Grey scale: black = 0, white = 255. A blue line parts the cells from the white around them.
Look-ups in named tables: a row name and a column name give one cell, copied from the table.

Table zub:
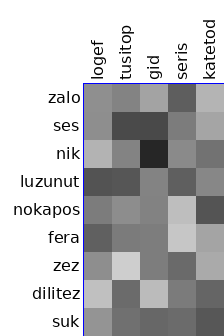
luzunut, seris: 95
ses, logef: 142
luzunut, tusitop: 86
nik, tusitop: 131
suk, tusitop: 112
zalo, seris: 94
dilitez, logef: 192
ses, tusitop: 74
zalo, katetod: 180
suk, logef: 148
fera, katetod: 164

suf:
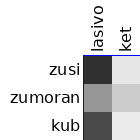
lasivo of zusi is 48
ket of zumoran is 204
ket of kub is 235
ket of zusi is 231
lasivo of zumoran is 150
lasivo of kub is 74

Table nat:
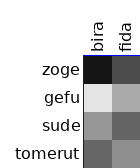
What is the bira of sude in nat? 150
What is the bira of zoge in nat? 20
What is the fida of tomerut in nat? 142
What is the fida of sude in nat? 101
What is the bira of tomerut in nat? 102
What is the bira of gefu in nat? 228
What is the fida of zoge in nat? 76
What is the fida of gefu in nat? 171

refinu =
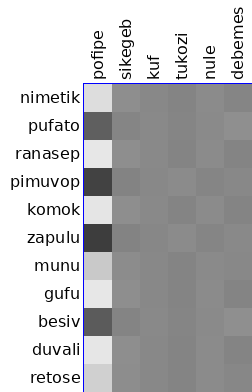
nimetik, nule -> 139
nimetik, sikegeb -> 142
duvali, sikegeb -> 142
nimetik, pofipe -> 221
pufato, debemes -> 143
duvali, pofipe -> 230
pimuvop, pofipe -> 66
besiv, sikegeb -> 132
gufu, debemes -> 132
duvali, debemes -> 132
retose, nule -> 139
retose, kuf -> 136
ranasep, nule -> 139
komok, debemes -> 132
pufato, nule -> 138
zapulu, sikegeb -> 131
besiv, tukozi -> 133
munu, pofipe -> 201
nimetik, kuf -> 136

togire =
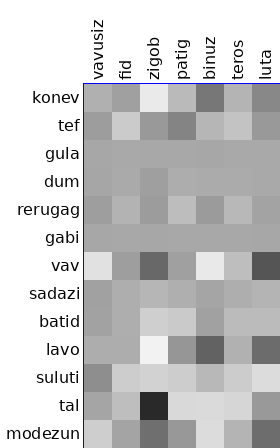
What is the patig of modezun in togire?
152
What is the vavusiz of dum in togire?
166
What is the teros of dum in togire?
171
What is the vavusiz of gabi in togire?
167
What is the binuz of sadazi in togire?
165
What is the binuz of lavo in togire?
98
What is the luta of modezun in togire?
109
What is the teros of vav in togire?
190
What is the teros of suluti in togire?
204
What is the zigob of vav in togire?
104
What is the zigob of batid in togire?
207
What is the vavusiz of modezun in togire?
206
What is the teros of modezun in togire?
180
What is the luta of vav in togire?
85
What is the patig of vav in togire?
160
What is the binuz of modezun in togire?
220
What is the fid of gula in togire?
169
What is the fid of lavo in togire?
173
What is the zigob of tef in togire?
153
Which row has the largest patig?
tal

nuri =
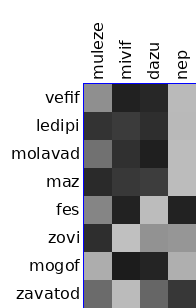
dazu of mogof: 36
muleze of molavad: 113
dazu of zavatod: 102
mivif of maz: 56
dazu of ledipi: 46
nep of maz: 188
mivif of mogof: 28
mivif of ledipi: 59
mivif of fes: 34
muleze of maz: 42
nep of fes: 34
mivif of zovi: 192
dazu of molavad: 31
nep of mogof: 175

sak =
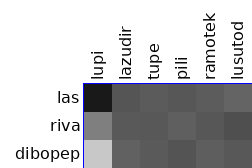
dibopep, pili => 84
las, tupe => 91
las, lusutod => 100
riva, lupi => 127
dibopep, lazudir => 97
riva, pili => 95
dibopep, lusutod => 88

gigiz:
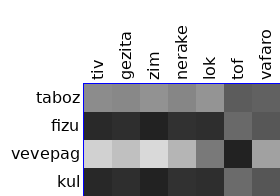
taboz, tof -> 92
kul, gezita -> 46
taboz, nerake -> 134
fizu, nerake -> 49
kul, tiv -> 40
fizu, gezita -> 46
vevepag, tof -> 34
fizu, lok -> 46
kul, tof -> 107
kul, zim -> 34
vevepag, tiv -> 209
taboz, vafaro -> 97
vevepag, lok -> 121

